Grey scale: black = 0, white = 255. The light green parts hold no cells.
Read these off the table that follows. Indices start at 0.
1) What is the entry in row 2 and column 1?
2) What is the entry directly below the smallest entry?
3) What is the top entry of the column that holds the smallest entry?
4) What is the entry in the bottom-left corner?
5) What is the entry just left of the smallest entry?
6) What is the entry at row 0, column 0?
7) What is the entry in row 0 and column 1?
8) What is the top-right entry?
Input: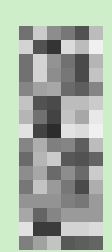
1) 211
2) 127
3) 141
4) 127
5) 67
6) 113
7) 203
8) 188

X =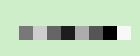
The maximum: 248
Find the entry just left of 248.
1
